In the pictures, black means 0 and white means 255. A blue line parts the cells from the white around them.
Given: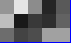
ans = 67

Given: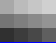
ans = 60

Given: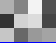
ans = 104

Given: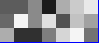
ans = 48

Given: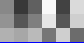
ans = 167

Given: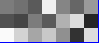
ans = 211
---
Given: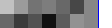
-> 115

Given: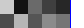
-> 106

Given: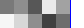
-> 87

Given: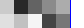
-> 99

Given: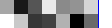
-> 85

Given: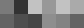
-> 194

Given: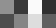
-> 250
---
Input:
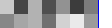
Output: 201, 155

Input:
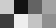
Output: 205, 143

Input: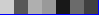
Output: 207, 64

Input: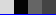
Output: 218, 68

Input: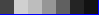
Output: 68, 18

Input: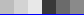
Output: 189, 138

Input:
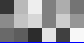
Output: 53, 248

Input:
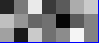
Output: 36, 131
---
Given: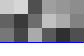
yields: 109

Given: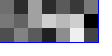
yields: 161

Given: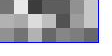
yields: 220

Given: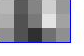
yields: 121

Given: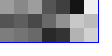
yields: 72

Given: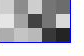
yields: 66

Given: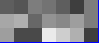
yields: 103

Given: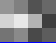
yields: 179

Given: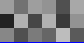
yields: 70
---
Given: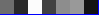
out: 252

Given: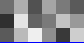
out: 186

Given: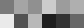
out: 82

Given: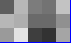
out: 154

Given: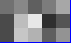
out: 74

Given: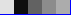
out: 226
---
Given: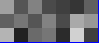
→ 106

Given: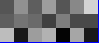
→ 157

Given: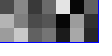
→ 97

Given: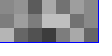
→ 81

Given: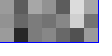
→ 124

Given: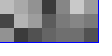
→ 81

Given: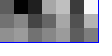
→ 114
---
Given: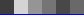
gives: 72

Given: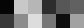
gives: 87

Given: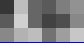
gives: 126

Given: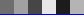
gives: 28

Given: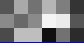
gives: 126

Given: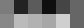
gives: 69

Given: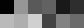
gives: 25

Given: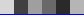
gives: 42

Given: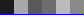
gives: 187

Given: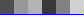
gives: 130
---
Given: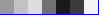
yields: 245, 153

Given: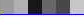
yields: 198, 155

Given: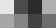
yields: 176, 167

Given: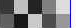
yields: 220, 96

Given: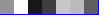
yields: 94, 148

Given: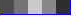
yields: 46, 77

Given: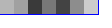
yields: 204, 182
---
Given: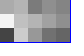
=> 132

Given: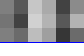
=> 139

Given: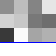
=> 230

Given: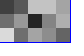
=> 164

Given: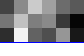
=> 89

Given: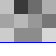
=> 174

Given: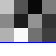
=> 124
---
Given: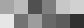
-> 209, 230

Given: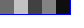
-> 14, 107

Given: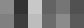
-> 81, 128

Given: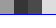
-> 221, 155

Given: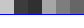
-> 102, 199

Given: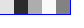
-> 130, 227
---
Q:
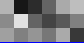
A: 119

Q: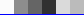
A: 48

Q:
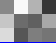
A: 86

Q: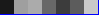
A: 60

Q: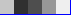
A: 78

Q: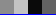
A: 195

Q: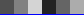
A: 35
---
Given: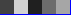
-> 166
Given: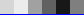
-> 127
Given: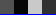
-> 49
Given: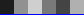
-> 176
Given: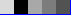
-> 82
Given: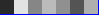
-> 175
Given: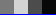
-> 8
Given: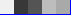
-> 169
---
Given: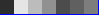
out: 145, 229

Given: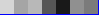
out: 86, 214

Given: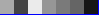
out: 150, 235

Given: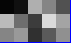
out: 60, 218

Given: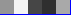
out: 70, 244

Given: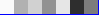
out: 146, 250
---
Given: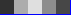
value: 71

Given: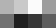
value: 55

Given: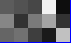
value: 26

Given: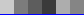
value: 93

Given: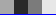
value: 123

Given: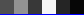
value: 37

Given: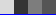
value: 85

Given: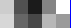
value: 71
